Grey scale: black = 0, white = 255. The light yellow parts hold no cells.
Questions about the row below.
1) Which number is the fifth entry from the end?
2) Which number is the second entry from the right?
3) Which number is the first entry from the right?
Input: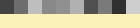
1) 177
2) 48
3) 206

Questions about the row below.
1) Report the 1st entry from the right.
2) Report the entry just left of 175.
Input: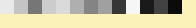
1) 11
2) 218
